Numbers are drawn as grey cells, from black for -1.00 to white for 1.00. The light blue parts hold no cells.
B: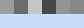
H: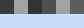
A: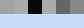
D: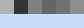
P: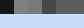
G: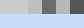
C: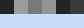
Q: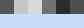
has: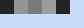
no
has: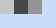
yes

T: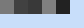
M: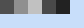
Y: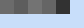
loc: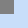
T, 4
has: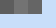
yes
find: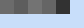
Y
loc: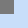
T, 1
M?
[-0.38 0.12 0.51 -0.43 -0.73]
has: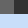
yes
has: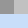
no

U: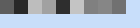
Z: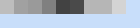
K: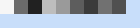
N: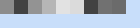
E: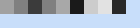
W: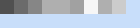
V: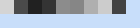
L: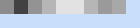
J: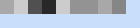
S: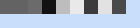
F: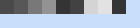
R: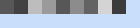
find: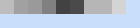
Z
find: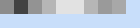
L
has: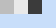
yes
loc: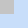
U, 6
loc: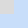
N, 6

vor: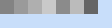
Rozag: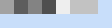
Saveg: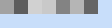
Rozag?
[0.27 -0.27 0.03 -0.38 0.87 0.52 0.52]
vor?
[0.03 0.21 0.37 0.58 0.09 0.47 -0.21]
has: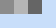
no
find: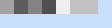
Rozag
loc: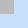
vor, 6
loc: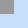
vor, 2
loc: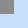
vor, 5

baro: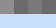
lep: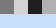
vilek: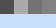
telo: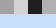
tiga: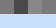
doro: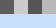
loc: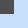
vilek, 1
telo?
[0.27 0.65 -0.76 0.38]
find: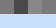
tiga
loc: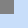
vilek, 4
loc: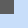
doro, 1
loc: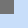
vilek, 3

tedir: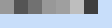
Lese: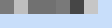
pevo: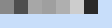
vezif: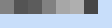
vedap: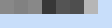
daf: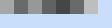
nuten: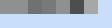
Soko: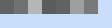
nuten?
[0.13 0.13 -0.11 -0.05 0.13 -0.39 0.31]
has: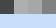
no

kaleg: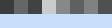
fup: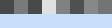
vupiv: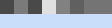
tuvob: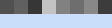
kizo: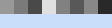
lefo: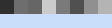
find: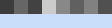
kaleg
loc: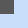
kizo, 6
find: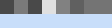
vupiv
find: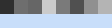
lefo
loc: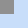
lefo, 7
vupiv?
[-0.43 -0.04 -0.43 0.76 0.01 -0.25 -0.09 -0.09]

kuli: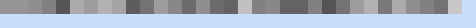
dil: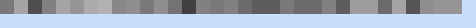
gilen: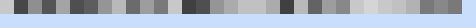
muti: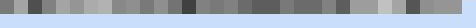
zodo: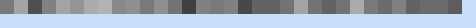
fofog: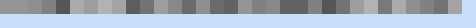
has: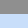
no
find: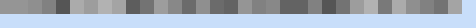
fofog
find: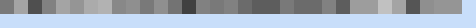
muti
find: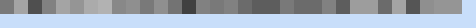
dil
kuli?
[0.17 0.17 0.12 0.01 -0.33 0.34 0.23 0.40 0.29 -0.27 -0.10 0.23 0.07 -0.16 0.12 -0.16 -0.22 0.51 0.01 0.07 -0.22 -0.22 0.01 -0.33 -0.10 0.23 0.40 -0.05 0.34 0.12 0.01 -0.10 0.57]

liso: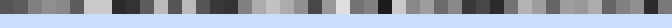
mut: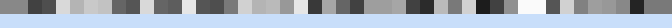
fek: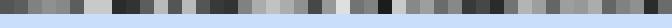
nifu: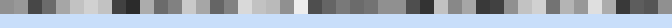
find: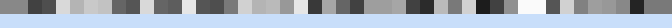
mut
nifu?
[0.13 0.19 -0.44 -0.16 0.30 0.52 0.64 0.52 -0.49 -0.66 0.35 -0.16 0.01 0.58 0.30 -0.21 0.01 0.70 0.52 0.46 0.13 0.86 -0.39 -0.21 -0.05 -0.16 -0.10 0.13 0.13 -0.39 -0.60 0.52 0.07 0.30 -0.55 -0.49 0.13 0.52 0.64 -0.10 0.41 0.19 0.75 0.35 -0.55 -0.27 -0.33 0.13]
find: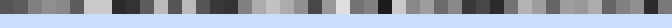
liso
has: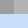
no
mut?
[0.07 0.07 -0.49 -0.39 0.70 0.41 0.58 0.52 -0.21 -0.33 0.70 -0.21 -0.27 0.80 -0.33 -0.39 -0.05 0.64 0.41 0.46 0.19 0.80 -0.55 0.30 -0.21 -0.49 0.24 0.24 0.30 -0.49 -0.66 0.46 -0.05 0.64 -0.78 -0.49 0.13 0.96 0.96 -0.33 0.64 0.01 0.24 0.19 0.07 -0.72 -0.05 -0.05]

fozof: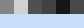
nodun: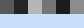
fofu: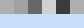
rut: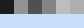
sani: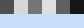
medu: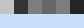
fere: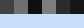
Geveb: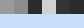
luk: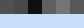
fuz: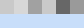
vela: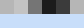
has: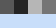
yes
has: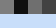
no
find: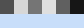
sani
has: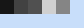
no
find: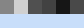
fozof
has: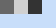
no
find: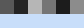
nodun

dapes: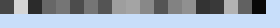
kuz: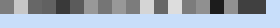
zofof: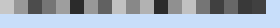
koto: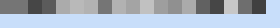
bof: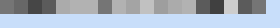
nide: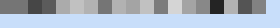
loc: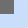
koto, 18
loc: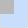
koto, 6
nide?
[-0.08 -0.08 -0.45 -0.29 0.34 0.51 0.40 -0.08 0.40 0.29 0.51 -0.03 0.67 0.29 0.07 -0.72 0.40 -0.34 0.02]
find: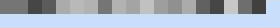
koto
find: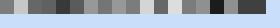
kuz
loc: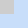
bof, 17
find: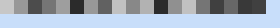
zofof

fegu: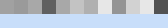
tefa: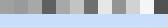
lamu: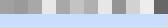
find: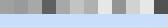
fegu
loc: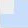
lamu, 11

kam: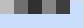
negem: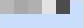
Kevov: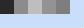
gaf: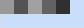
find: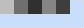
kam
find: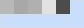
negem
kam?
[0.49 -0.13 -0.62 0.04 -0.51]
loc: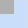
negem, 3
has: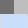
no
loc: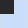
Kevov, 1

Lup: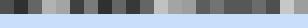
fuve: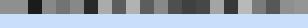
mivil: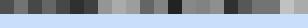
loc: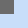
Lup, 19
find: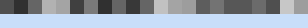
Lup
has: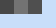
no
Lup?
[-0.38 -0.62 -0.21 0.40 0.29 -0.50 -0.04 -0.62 -0.21 -0.56 -0.21 0.51 0.29 0.23 -0.27 -0.10 -0.32 -0.32 -0.16 -0.38 0.56 0.23]
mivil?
[-0.38 -0.10 -0.44 -0.21 -0.44 -0.62 -0.50 0.17 0.34 0.23 -0.21 0.02 -0.73 0.07 0.02 0.12 -0.62 -0.32 -0.10 -0.10 0.51 0.34]
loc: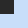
fuve, 7

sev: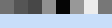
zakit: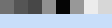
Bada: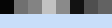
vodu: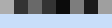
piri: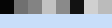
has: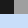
yes
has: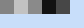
no
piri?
[-0.96 -0.12 0.03 0.52 0.08 -0.86 0.63 0.47]
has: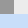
yes

